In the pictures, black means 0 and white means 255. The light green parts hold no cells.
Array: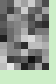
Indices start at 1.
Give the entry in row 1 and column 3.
189
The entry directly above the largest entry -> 61
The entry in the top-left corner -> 107
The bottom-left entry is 189
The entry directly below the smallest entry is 75
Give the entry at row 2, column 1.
107
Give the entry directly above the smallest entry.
120
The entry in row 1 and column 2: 91
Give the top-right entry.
75
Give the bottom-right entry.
45
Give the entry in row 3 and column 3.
147
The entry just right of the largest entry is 147
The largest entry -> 230
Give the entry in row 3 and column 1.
75
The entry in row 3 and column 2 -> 161

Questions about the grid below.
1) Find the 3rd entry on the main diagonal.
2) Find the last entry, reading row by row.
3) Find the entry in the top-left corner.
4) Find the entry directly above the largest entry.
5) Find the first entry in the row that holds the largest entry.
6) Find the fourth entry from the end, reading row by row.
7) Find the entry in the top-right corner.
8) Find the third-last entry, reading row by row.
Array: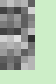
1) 154
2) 180
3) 166
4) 65
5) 209
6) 124
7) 95
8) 81

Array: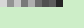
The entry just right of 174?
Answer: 108
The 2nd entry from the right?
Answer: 93
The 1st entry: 215

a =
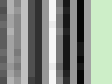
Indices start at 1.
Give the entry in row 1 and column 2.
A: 178
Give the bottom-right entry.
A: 163
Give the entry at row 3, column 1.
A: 93
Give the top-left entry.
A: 93
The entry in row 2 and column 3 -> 151
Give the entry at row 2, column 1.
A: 80
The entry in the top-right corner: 163
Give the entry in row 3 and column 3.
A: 136
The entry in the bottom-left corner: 80
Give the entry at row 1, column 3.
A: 136
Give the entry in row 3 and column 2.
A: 163

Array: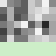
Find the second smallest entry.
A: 65
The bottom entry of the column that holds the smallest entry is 217
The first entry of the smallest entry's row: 121
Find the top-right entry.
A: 137
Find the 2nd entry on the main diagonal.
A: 175
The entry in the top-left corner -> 230
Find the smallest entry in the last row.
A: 94
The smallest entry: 37
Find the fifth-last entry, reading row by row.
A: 121
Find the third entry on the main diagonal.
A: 79
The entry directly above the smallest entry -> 175
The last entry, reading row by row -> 191

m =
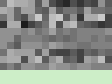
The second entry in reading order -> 188
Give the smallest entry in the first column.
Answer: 54
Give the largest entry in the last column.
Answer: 145
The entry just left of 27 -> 172
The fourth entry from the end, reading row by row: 145
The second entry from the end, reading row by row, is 129
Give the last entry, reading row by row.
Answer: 129
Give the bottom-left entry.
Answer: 103
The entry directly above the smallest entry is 79
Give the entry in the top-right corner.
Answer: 91
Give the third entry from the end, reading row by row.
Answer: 129
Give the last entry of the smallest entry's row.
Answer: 67
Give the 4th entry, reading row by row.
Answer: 172
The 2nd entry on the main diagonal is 160
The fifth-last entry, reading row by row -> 145
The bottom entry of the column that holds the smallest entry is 145
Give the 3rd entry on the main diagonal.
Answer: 103
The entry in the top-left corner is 115
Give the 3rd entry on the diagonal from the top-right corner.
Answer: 172
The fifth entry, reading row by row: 160

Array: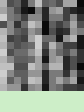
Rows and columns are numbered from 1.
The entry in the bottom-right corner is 50
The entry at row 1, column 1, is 180
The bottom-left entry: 180
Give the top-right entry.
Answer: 10
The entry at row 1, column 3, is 95
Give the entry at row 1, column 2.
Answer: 79
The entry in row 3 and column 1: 206
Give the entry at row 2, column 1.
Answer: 164
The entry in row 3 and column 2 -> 122
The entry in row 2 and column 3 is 79

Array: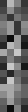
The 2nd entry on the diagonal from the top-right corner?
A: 86
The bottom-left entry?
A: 86
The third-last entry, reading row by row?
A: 11
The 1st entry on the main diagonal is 54
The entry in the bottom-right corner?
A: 38
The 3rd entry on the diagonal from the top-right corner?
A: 54
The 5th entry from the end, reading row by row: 70
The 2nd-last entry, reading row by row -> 128
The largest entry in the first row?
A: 184
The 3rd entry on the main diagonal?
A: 116

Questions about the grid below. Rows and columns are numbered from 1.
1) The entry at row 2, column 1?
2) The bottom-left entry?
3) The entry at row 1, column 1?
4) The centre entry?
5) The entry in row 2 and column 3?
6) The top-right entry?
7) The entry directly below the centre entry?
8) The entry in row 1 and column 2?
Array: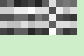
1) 207
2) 68
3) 81
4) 121
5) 238
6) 109
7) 207
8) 109

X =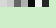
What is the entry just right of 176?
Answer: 14
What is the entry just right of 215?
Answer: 202

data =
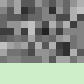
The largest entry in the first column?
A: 192
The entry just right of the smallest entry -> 131
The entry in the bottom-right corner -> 147
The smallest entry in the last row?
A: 88
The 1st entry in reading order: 163
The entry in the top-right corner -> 176
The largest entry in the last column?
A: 192
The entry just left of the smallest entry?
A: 74
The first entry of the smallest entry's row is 61
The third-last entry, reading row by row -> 163
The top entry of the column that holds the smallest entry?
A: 115
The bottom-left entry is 115
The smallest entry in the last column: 74
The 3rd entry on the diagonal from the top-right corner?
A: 74
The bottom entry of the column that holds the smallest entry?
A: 147
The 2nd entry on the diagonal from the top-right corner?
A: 176
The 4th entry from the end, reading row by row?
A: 163
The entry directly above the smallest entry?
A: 74
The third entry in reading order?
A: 163
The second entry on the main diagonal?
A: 88
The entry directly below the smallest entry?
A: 115
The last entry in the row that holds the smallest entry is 131
